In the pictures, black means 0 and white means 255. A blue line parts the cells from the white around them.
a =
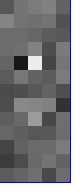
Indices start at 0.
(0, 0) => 88
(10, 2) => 107
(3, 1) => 111
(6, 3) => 99
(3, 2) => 130
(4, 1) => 24
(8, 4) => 111
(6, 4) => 79
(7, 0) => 77
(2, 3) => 92
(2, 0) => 108
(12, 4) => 108
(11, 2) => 105
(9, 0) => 102
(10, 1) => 98
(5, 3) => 92
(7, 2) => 134
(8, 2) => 155
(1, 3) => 115
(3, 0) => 108

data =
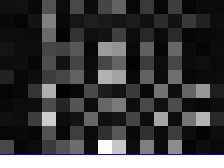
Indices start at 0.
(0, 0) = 16
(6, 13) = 100
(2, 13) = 5
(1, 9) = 27
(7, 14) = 7
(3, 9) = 10
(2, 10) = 40
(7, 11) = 16
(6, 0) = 5
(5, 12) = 111
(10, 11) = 11
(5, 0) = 34
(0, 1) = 17
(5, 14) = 10
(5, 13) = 7
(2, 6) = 15
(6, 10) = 8
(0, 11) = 7
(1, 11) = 43
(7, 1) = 13
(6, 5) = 8
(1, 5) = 22
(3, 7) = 156
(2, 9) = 13
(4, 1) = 14
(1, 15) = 13
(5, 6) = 12
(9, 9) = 9
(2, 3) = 106
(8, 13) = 117
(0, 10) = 57
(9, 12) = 61
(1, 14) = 34
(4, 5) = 69
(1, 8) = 20
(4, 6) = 10
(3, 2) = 13

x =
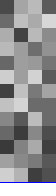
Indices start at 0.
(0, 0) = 74
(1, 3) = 215
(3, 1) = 157
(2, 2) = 185
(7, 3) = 107
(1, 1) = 191
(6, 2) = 121
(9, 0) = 104
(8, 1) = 89
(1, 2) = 170
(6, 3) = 164
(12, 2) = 62
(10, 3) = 63
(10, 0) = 58
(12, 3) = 80

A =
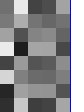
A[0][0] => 112
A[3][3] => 164
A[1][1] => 173
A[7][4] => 166
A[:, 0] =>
[112, 121, 162, 235, 67, 213, 38, 47]
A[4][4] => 141
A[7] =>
[47, 199, 62, 67, 166]
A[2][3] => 138
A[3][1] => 29
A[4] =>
[67, 154, 84, 91, 141]
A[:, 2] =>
[67, 116, 132, 165, 84, 107, 148, 62]

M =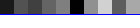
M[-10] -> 26
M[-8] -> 64
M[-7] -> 100
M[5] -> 2

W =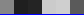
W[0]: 134
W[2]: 36
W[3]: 203
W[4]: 207

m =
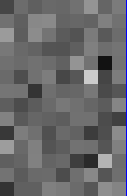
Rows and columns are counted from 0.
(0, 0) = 70
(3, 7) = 110
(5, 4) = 71
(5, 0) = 106
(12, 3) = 107
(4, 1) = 107
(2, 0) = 155
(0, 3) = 105
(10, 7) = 85
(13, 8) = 132
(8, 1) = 89
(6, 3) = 111
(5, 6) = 204
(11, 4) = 105
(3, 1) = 105
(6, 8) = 86
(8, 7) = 76
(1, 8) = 113
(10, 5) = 114
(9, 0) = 56
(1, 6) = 99
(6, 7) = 74
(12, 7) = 85
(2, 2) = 140
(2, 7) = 89
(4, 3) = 108
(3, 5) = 95
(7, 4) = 120
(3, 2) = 99
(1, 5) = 103
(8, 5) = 113
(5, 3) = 125
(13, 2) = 96
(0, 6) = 148
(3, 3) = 84
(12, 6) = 136
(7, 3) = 106

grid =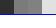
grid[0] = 47
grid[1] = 123
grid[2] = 129

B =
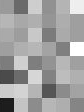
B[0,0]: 154
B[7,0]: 29
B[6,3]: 85
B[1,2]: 175
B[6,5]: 163
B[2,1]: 157
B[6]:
[204, 211, 181, 85, 139, 163]
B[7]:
[29, 196, 140, 182, 174, 133]
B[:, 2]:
[206, 175, 200, 182, 126, 214, 181, 140]
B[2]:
[170, 157, 200, 123, 170, 159]
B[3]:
[159, 175, 182, 163, 127, 255]
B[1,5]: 159
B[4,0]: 125
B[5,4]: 189

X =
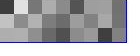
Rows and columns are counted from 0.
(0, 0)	62
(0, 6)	158
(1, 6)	130
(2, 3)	105
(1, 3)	125
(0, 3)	173
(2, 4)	80

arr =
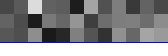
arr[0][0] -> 71
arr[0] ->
[71, 90, 220, 97, 93, 29, 164, 81, 126, 57, 99, 72]
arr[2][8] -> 145
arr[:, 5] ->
[29, 149, 128]
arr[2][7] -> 50
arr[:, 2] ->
[220, 28, 142]
